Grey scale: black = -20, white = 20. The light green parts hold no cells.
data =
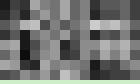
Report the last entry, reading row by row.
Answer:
-4
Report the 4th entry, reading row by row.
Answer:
6
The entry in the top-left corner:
-16
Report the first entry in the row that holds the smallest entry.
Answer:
-4
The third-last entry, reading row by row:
-10
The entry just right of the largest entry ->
8
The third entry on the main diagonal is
8
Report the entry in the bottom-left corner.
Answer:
-8
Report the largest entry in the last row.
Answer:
10
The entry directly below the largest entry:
-14
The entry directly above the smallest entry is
-16
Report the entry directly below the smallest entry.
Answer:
-12
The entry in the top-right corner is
-10
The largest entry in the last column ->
2
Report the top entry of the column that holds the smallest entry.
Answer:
-12
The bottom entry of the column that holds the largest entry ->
-14
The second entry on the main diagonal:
-8
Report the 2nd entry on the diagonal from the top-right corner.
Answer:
-4
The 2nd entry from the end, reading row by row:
-10
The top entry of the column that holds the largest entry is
-12
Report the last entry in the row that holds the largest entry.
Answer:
-4
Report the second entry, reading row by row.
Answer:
-10
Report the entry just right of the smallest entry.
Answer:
-6
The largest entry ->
12
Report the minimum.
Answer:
-18

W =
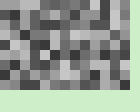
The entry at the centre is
-3
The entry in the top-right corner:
1
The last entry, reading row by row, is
-11
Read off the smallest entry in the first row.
-9
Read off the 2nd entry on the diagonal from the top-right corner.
11
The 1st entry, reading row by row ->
5
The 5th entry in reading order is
-3
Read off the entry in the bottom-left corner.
3
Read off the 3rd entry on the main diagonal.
5
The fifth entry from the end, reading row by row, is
-7
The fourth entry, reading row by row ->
9
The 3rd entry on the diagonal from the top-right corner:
-7
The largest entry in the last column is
11
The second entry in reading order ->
5
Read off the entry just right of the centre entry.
1
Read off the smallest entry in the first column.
-11

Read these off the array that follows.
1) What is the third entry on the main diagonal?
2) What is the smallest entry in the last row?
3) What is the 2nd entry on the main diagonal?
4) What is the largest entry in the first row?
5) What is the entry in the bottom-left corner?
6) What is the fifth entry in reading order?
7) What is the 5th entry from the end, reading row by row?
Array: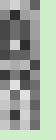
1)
-7
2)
-3
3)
-13
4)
13
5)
11
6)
1
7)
-1
